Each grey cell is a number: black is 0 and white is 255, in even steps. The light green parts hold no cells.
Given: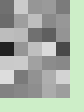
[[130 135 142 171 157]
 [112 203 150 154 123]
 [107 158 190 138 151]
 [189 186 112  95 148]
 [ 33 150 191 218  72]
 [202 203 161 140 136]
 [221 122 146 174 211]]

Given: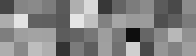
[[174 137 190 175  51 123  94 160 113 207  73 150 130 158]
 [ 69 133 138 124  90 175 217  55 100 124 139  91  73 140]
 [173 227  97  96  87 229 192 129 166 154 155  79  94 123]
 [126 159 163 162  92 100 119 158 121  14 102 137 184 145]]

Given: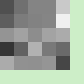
[[171 145 144 149  70]
 [ 80 112 132 132 201]
 [ 94 124 130 133 240]
 [148 162 141 163 171]
 [ 53  98 178 121 106]]

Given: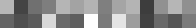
[[100  79  91 216 106  94 254 122 228 157  65 105  85 123]
 [183  68 112 126 181 163 179 127 165 180  61 145 182 144]]

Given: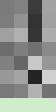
[[121 129 178 114]
 [123 129  59 162]
 [124 146  50 160]
 [160 175  53 172]
 [109 127 112 138]
 [128 102 200 150]
 [152 164  36 207]]

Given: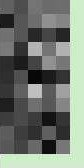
[[ 88  68 104  15 119]
 [ 97  78 115 107 109]
 [ 28  85 109 144 133]
 [112  85  39  69  37]
 [120  49 179 116 177]
 [ 44  27  68 145 119]
 [ 46  80   8  27  50]
 [ 54  97 191  90 160]
 [ 30  74 112  88 133]
 [ 62  73  59  19  51]
 [ 93  61  47  95  43]]

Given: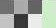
[[194  55 235]
 [110 171  99]]

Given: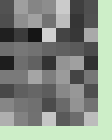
[[175 130 113 197  89 109 188]
 [ 82 159 133 141 203  63  79]
 [ 78 142 161 114 189  53  81]
 [ 31  59  21 208  68  55 169]
 [111 119 114 101  96  90  75]
 [ 29 110  97  51 148 160  48]
 [122 122 165 126 155  68 118]
 [ 72  95 102  93 136 151  78]
 [134 117 112  75 106 147 114]]

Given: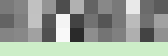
[[132 136 161  80 249  42 142 116 128 175  67 144]
 [122 133 193 148  77 177  99 136 121 233 107  91]
 [ 99 127 194  87 244  67 114  85 120 187 112 161]]
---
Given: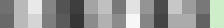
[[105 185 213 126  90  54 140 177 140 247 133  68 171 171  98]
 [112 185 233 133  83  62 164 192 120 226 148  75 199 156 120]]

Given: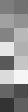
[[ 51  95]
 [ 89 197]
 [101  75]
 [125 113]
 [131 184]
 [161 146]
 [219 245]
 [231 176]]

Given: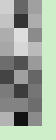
[[ 68 160 102]
 [109  81 154]
 [123  60 117]
 [131 131 109]
 [167 214 187]
 [173 222 139]
 [179  18 139]
 [195  52 173]
 [207 102 160]]

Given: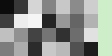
[[ 12  55 213 132 200 139 206]
 [ 61 237 245  36 152 101 178]
 [125 172  43 200 185  81  28]
 [192 145  67 117  49 109 225]]

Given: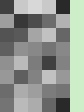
[[ 64 201 216 201  41]
 [ 83  89 165 193 102]
 [ 95 144 136 116 136]
 [108 172 158 124 116]
 [116 186 172 102  41]
 [144 186 124  64 130]
 [152  95 130 193 152]
 [158  56  76 108 178]]

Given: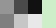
[[127 198 232]
 [149  74  17]]

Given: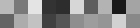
[[100 172 194  64  85 142 157 149 209 136]
 [186 121 228  51  45 215  93 179  25 164]]

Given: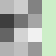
[[ 62 115 165]
 [100 211 241]
 [178 191 151]
 [185 205 130]]
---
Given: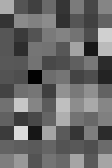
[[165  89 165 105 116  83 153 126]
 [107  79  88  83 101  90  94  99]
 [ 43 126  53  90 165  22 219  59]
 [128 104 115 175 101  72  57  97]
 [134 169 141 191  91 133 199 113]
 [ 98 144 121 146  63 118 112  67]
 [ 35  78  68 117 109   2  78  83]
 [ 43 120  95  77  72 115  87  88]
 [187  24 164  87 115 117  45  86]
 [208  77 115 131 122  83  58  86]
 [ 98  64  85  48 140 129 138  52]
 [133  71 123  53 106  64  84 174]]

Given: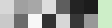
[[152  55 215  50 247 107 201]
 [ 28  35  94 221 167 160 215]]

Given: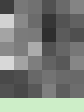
[[109  93 127  88  72  81]
 [105 106 115 104  78  73]
 [134  88  99 126 163 216]
 [119 102  82 172 125 137]
 [ 79  91  46 122 123 164]
 [ 97  83  54 107 137 210]
 [132 106  81 113 120  62]]

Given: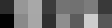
[[ 87 205  92 142  47 167 138   3]
 [ 57 124 113 115  60 168 151  44]]

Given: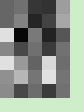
[[113  59 108  72 139]
 [116 225 117 182 144]
 [109 217  99 153 224]
 [113  59 112  72 134]
 [ 86  34 121   7 224]
 [167  67  37 130 102]
 [157  50  54 112 102]]

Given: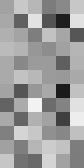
[[124 162 212 105 114 198]
 [125 194 204 182 126 161]
 [192 135 144 199 213 128]
 [237  63 162 177 101 169]
 [225 131 108 242 171  99]
 [193  27 168 151  85 163]
 [169 153 155 184 194 170]
 [178  95 155 155 136 170]
 [181 161 141 151 180 187]
 [ 86 166 194 126 164 176]
 [225  30  83 226  96 168]
 [199 137 124 183 200 162]]

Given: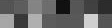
[[ 85 207  88  88  92 176  57 167]
 [ 44  65  86  17 109 132  93  84]]

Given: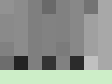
[[168 192  43 129  51 127  35 109]
 [168 160 136 123 130 127 140 129]
 [168 160 136 129 130 127 140 138]
 [168 160 136 129 130 127 140 138]
 [168 115 136 129 105 127 140 146]]
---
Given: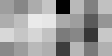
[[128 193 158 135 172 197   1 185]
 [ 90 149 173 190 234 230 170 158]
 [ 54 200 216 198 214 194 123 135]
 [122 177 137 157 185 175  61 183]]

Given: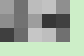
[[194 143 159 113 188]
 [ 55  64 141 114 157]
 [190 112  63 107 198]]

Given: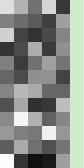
[[212  56 222 178 112]
 [ 62 159 129 109  91]
 [ 74 133 209  67  50]
 [ 59 144  51  75 172]
 [160 116 128  60 113]
 [145  67 102  76 143]
 [104 102 133 183 170]
 [ 56 188  81 167  48]
 [ 98 134 137 246 176]
 [241 150 152 127 120]
 [ 80 116  94 170 112]
 [ 25 158 252  53  16]]

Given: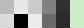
[[129  48 187 231 203]
 [106  43 219   1 235]]

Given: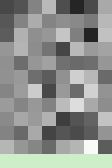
[[ 74 169  72  83 131 185  78  37]
 [122 184  87 131 172 132 142 137]
 [ 35 193  92 177 143 151 197 127]
 [154 163 150 180 141 116  69 185]
 [110 150 144 109 150 161 112 106]
 [183 106 145 153 110  92 145 207]
 [209 147 133 156 204  72 153 107]
 [169 141 155 133 152 130 187 221]
 [ 99 195 138 167 154 178  62  84]
 [ 91 148 131 105 169  68  85  75]
 [249  92 182 150 134 106 168 181]]

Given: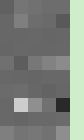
[[109 109  97 117 113]
 [106  89 103 127 109]
 [102 103 103 103 104]
 [103 104 102 104 103]
 [130 139 112  93 119]
 [104 104 104 103 102]
 [ 99 103 107 109 103]
 [113  41 104 205 143]
 [105 107 104 102 105]
 [114 142 127 116 119]]

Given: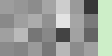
[[154  55 157 150 140 165 205]
 [165 122 137 159 172 145 227]
 [162 100 160 186 118 136  67]
 [140 160 139 133 154 120 183]]
